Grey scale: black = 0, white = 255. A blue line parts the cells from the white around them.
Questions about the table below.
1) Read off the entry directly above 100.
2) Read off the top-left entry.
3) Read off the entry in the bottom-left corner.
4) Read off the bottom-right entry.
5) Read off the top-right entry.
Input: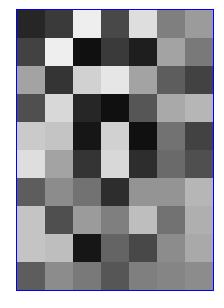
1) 127
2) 38
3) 93
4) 140
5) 155

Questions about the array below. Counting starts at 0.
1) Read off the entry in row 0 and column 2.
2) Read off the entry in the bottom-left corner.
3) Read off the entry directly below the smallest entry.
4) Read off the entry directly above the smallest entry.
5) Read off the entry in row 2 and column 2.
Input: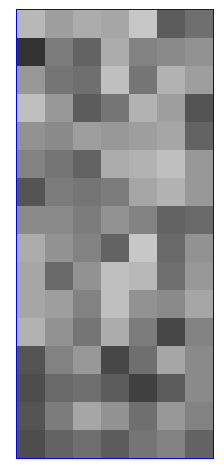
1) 172
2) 77
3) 152
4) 184
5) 111

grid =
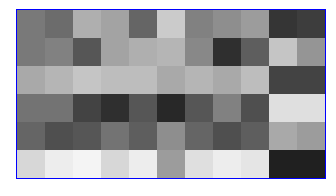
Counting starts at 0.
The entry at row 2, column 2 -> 197
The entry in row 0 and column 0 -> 121
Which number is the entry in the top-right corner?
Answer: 61
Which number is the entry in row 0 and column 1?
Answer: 108
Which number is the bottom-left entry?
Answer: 215
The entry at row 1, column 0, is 121
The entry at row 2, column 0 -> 169
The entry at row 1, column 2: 86
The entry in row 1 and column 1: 129
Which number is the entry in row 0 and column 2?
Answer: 175
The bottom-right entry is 32

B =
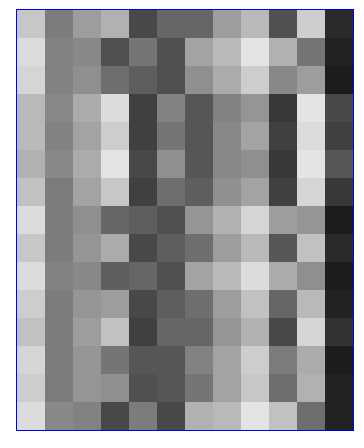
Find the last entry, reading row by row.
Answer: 34
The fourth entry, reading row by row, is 177
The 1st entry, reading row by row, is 199
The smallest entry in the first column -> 177
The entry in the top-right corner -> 42
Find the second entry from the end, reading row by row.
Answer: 110
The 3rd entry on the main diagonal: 143
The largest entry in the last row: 228
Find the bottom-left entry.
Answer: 220
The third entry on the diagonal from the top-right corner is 136
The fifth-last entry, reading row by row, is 185
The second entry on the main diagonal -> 130

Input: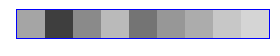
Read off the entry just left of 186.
138
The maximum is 213

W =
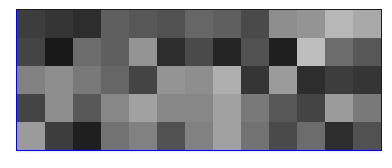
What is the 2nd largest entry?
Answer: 183
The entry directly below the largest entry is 45
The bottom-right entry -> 81
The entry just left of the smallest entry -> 68
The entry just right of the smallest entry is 108
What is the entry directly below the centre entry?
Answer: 135
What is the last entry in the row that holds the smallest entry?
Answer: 87
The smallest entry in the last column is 53
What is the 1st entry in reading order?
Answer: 61
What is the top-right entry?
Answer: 169
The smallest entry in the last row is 31
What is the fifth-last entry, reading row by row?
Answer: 114
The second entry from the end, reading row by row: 45
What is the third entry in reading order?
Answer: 45
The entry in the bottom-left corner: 155
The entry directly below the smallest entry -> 142
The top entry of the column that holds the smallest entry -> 53
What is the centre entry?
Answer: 142
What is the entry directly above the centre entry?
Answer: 74
